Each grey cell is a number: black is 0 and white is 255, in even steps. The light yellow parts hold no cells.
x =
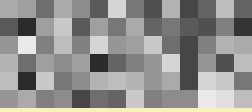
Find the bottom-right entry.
189
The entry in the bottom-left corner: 150
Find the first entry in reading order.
170
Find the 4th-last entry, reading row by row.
140
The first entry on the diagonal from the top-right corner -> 100
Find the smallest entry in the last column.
52
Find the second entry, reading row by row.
159
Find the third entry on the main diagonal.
128
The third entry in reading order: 110
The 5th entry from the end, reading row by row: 140
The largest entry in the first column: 189
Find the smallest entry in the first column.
90

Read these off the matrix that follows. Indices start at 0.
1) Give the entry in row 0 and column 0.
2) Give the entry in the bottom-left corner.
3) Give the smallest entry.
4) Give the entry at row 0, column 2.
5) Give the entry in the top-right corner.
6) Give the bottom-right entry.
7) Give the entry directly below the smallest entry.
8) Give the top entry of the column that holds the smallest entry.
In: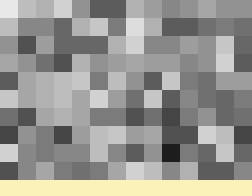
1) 232
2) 81
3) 29
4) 177
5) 146
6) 135
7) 135
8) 135

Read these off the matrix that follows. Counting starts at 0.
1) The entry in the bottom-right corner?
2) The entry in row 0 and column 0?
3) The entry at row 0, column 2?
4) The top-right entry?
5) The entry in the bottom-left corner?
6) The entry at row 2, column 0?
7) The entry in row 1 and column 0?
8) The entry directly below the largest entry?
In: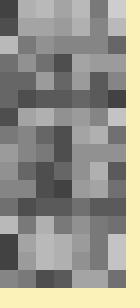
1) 112
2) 66
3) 185
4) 205
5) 133
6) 185
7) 78
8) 185

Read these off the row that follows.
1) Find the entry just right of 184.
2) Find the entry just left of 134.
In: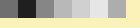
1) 208
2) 31

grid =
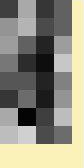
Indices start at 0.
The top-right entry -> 97
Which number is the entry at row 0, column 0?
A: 63
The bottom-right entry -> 108
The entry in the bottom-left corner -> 189
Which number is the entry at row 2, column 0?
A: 157
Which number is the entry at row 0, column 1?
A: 169
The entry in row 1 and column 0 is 148
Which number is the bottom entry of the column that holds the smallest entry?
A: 208
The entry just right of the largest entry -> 75
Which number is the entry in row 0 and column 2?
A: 54
